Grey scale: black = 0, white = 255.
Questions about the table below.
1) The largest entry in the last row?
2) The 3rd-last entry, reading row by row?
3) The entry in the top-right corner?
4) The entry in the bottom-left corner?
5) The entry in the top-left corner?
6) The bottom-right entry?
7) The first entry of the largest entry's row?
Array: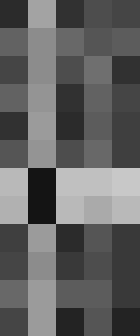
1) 155
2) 35
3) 69
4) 69
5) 43
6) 35
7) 185

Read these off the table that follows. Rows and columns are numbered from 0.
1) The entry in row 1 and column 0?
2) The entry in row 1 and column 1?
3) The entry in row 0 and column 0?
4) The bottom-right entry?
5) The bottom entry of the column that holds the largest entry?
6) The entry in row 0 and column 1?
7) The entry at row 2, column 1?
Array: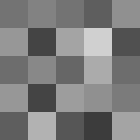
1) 151
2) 68
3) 115
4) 164
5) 60
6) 130
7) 136

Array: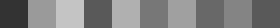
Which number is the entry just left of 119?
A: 176
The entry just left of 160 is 119
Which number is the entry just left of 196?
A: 154

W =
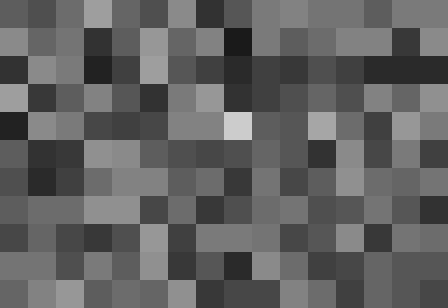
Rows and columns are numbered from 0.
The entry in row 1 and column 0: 138
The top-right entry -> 122
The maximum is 204
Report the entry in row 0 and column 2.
108
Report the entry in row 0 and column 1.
79
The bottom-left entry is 101
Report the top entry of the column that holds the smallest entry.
86
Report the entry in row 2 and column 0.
50
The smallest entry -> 26
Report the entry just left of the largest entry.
130
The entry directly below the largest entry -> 79
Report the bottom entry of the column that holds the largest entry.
71
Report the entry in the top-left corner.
93
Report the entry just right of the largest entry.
93
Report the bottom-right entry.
71
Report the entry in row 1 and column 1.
101

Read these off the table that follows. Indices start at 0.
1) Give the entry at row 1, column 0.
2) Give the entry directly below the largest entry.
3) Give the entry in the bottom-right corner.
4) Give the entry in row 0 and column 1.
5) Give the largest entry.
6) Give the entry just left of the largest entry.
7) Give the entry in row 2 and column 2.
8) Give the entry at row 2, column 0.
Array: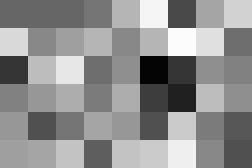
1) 217
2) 53
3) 80
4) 102
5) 252
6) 181
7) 231
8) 53

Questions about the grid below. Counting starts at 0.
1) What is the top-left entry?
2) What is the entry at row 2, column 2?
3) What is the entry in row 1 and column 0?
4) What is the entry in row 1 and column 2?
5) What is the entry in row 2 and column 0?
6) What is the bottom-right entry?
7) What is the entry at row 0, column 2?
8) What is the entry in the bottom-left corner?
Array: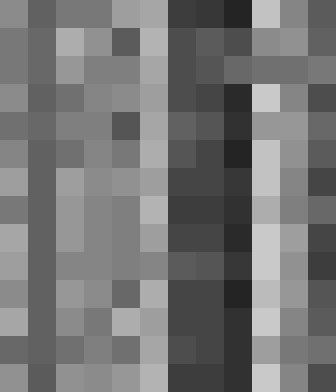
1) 139
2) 151
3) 120
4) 173
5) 120
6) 77
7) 120
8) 145

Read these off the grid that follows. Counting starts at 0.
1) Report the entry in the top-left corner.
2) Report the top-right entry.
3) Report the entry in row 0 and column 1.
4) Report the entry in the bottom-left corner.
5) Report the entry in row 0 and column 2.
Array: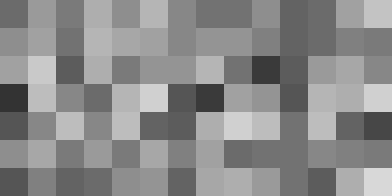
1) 107
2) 195
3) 154
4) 85
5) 122
